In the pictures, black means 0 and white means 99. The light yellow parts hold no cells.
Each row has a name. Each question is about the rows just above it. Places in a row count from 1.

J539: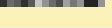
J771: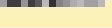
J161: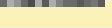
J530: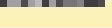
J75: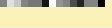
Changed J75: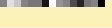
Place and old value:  13, [51]
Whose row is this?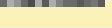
J161
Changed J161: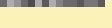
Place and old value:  13, [41]
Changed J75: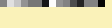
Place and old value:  4, [51]
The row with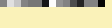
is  J75
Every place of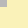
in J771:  7 12 15
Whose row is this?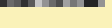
J539

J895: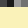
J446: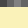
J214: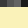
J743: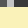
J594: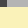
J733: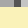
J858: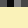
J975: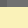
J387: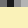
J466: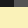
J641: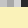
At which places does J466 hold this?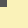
3 4
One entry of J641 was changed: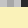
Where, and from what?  3, [82]
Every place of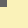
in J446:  2 4
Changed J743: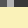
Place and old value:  2, [76]
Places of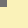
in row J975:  2 3 4
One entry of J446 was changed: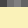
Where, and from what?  2, [39]
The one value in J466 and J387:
[10]

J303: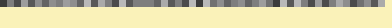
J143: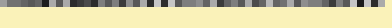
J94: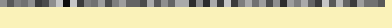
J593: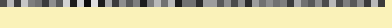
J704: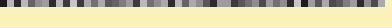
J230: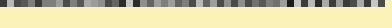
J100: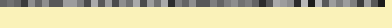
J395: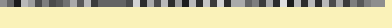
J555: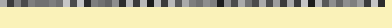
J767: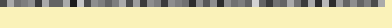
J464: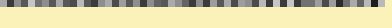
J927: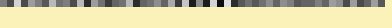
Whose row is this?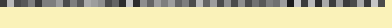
J230
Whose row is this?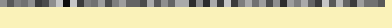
J94

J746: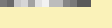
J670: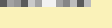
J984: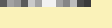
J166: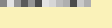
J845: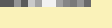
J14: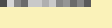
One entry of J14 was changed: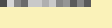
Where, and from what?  11, [41]
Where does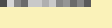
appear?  J14
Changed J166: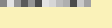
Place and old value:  13, [68]
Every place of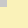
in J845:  5
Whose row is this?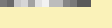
J746

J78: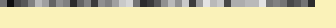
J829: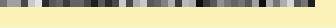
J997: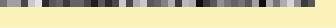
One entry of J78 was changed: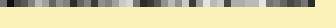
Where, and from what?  41, [45]
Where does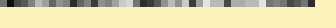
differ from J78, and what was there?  32, [78]
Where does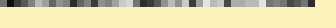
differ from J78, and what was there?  3, [28]
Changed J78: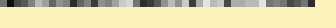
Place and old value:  29, [62]

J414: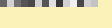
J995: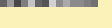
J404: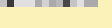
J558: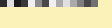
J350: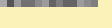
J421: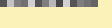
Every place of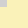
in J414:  2 6 10 13
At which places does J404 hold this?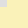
3 4 5 12

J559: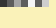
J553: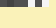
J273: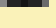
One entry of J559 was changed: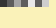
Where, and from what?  5, [95]
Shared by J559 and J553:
[95]
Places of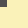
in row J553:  1 3 4 6
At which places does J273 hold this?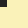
2 3 5 6

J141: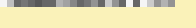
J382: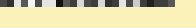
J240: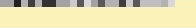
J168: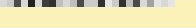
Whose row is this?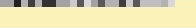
J240
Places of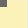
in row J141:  3 5 7 8 12 15 18 20
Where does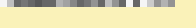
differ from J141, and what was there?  16, [79]
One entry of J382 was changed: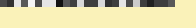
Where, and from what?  13, [29]

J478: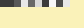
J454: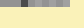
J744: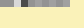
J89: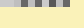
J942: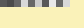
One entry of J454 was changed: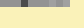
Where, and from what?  6, [62]
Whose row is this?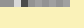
J744
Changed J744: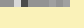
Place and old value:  6, [62]
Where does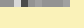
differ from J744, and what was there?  8, [62]
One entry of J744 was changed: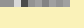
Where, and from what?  7, [57]
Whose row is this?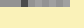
J454
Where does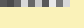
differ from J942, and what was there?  9, [40]

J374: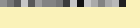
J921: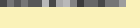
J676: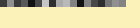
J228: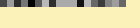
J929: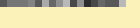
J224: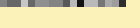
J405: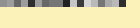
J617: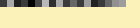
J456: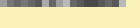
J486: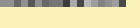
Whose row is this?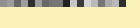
J405
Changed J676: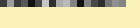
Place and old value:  2, [56]
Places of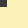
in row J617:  1 4 10 12 15

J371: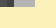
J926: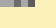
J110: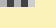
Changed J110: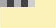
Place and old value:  1, [70]
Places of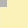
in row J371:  3 4 5
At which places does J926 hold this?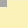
1 2 4
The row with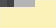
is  J371
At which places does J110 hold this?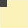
2 4

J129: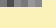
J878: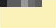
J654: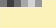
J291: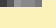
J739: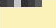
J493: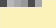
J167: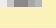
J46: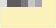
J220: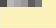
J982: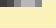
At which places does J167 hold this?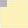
6
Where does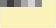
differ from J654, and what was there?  6, [59]
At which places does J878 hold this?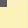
2 3 6
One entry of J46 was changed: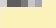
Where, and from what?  1, [87]
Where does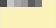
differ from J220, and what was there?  2, [71]

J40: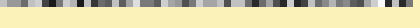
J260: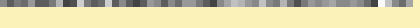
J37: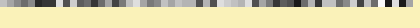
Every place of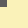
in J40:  16 18 23 51
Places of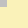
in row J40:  1 5 13 17 32 34 35 45 57
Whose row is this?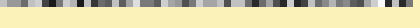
J40
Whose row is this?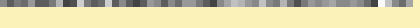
J260

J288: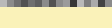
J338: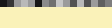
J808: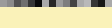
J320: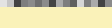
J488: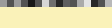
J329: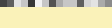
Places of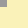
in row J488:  1 3
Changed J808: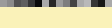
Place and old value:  4, [43]
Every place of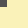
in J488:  2 4 6 11 15
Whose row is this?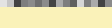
J320
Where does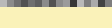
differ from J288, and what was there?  16, [54]
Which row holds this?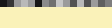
J338

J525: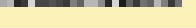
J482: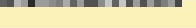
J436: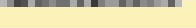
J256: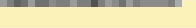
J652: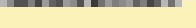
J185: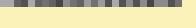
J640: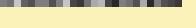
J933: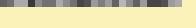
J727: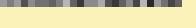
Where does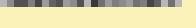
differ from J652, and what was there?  20, [38]
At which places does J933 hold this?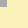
3 4 9 26
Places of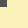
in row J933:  13 24
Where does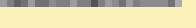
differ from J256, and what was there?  25, [49]

